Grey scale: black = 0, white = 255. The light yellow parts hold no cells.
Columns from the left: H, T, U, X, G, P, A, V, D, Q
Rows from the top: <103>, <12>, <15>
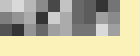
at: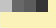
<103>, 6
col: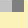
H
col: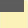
V

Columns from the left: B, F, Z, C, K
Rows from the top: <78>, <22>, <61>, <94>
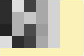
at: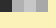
<22>, 1
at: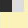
<78>, 1

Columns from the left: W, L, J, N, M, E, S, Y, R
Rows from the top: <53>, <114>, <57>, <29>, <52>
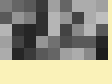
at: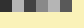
<57>, 4
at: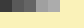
<52>, 3
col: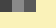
S

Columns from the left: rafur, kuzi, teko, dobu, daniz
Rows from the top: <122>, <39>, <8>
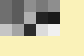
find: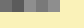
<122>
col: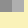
teko

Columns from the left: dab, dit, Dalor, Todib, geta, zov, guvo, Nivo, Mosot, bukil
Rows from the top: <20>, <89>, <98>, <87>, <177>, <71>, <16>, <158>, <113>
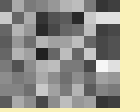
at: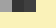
<113>, 8
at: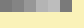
<20>, 3
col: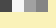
Mosot
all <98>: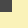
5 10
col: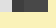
Mosot
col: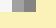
Mosot
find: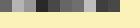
<98>

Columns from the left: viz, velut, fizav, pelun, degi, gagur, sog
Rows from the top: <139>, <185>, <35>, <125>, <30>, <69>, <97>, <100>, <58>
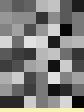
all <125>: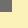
2
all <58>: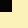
7
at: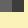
<100>, 2
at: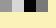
<35>, 4

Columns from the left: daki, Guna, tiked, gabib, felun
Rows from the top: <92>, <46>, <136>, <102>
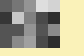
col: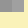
tiked
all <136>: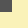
1 2 4
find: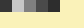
<46>
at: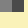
<46>, 3
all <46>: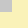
2
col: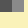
Guna
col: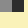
felun

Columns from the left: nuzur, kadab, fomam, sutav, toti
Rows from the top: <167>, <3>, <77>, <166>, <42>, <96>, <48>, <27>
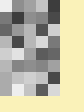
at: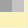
<167>, 3
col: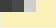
toti
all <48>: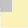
2 4

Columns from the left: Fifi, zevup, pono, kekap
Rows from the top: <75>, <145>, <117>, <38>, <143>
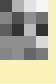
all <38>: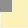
1 2 3
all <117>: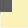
1
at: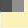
<145>, 2
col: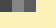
Fifi
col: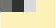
kekap
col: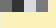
kekap

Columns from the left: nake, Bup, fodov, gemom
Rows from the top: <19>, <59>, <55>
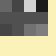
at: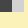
<19>, 2
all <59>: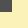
1 2 3 4
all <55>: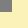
4
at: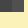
<55>, 1
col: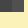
Bup

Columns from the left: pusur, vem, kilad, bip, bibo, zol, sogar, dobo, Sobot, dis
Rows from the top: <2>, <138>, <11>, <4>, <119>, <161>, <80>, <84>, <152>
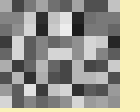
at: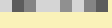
<119>, 2
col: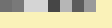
dobo
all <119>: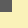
3 10

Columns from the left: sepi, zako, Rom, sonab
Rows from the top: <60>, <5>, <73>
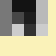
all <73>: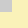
2 4
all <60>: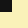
2 3

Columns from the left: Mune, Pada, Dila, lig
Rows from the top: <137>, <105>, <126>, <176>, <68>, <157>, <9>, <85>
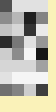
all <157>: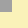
4
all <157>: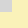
1 2 3
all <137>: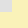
2 3 4
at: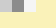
<68>, 1
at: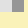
<176>, 3
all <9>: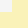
2 3 4
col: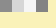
Pada

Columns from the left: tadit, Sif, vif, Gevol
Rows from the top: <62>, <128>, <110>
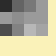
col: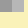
vif
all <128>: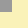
1 3 4
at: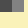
<110>, 1
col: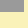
Gevol
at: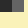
<62>, 1

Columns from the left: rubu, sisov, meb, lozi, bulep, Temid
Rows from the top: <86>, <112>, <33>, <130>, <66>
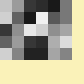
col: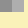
bulep
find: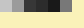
<86>
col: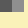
bulep
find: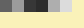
<130>

